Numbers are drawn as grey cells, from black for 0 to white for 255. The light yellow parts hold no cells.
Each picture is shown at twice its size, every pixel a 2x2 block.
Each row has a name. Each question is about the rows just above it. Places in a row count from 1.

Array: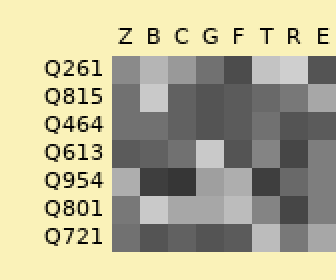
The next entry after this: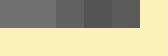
[113]
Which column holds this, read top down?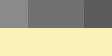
Z
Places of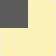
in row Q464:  5 8
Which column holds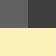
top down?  B
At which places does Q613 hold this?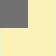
3
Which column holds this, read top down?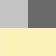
T

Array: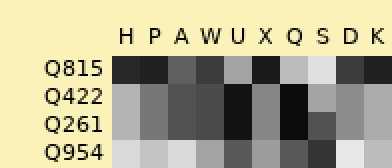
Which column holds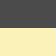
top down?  W
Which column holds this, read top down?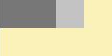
P

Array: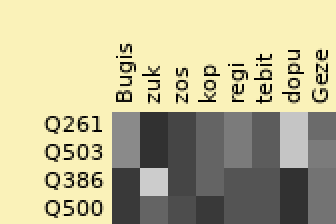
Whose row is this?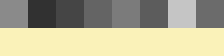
Q261
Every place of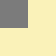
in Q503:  5 8
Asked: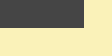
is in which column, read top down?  zos

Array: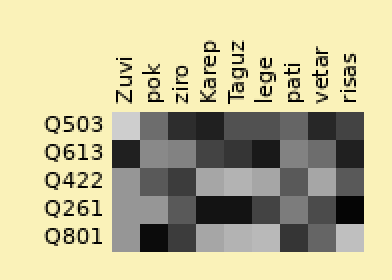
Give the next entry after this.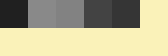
[25]
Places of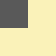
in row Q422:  2 7 9

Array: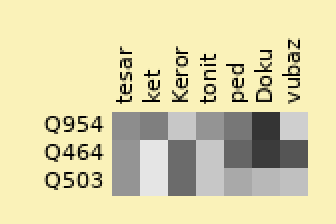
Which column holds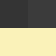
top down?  Doku
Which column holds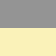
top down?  tesar
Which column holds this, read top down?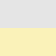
ket
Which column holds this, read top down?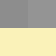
tesar

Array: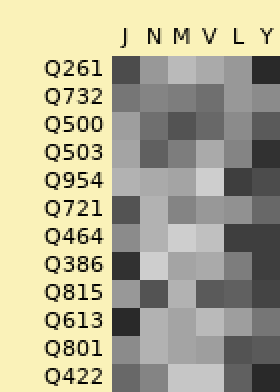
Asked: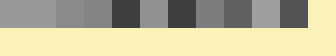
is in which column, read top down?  L
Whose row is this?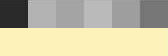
Q613
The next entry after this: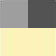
[90]
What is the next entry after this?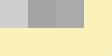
[125]
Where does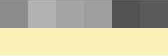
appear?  Q801
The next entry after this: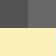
[139]
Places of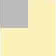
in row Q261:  3

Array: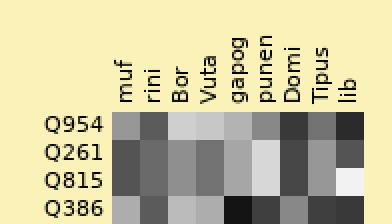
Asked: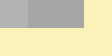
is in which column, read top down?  gapog
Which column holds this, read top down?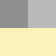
Bor
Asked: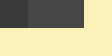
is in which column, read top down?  Domi
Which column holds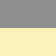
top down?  Bor
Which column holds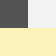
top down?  lib

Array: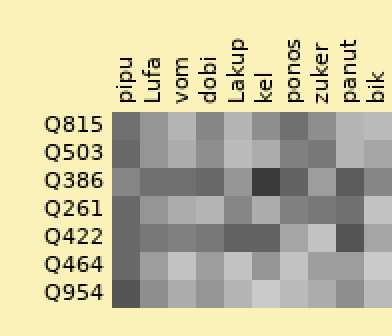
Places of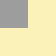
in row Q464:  2 4 8 9
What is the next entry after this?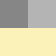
[142]
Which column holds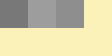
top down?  Lufa
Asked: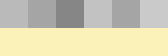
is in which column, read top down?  bik

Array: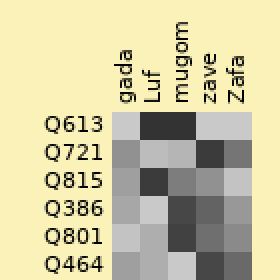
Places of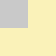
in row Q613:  1 4 5
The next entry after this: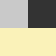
[51]
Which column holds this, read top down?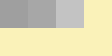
gada
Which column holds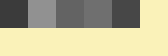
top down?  zave
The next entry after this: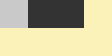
[201]
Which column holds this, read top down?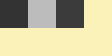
Luf
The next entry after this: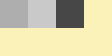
[105]

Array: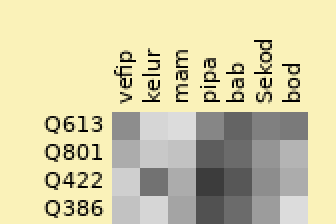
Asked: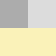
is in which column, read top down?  bod
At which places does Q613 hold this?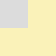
3
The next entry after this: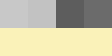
[149]
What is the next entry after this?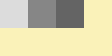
[128]
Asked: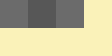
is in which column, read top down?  bab
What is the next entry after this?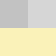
[164]
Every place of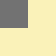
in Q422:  2

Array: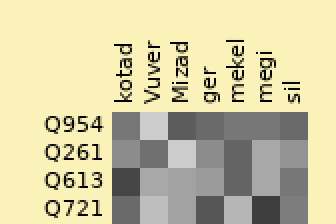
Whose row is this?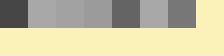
Q613
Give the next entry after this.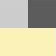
[106]
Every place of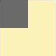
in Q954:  4 7

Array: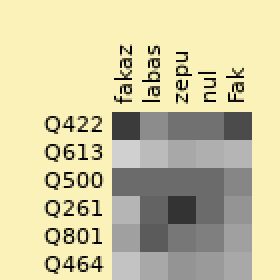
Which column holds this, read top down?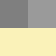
nul
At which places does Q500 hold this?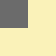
1 2 3 4

